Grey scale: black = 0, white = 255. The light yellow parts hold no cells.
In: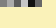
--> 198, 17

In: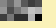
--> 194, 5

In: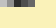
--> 193, 46

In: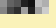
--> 204, 17

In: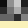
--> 201, 13

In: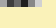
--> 209, 31

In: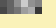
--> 204, 55

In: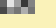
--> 228, 56

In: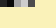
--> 205, 9
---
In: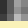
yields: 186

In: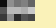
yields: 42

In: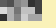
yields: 133

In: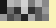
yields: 109

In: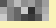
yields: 102

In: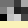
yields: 210

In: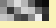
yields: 82
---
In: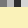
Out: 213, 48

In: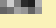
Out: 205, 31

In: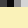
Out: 213, 10

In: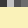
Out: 195, 57

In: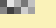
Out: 230, 64

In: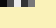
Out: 236, 10

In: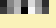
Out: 246, 3

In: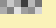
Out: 225, 61
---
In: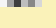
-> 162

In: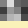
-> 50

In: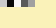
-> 202

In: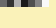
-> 177

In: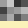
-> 185

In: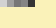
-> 210

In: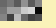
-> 65

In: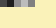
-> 71
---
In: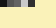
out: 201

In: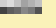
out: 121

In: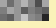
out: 126

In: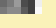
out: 63

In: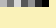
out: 43

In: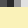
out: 151

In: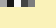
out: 68
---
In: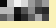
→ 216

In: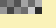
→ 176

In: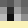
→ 185

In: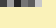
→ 160

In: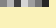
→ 183

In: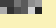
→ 171

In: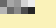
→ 211

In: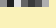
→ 175
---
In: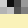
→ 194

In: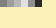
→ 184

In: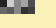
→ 164

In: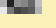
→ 191

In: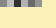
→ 178

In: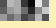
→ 200

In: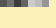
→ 189

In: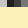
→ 118
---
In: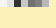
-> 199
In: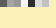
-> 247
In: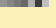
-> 104
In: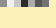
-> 44
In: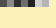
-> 110
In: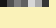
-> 97
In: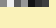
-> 151
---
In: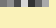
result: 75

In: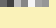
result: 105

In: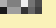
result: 51

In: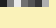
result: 55

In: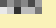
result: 74

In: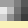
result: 73

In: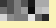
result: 23

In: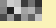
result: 47

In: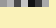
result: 60

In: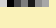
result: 25
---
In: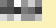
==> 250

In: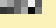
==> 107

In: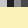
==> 139

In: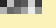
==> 75

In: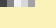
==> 242

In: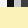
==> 201

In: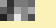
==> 122

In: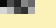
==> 37

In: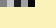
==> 33
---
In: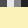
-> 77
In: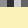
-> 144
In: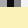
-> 169
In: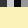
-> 53
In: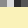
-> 139
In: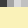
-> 60
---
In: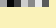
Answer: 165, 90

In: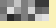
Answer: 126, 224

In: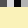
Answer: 81, 178

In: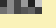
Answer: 46, 59

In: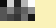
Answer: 11, 23

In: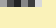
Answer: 163, 217
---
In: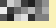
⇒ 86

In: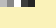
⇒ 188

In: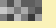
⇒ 124

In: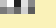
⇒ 121

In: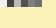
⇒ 241

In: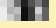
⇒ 236
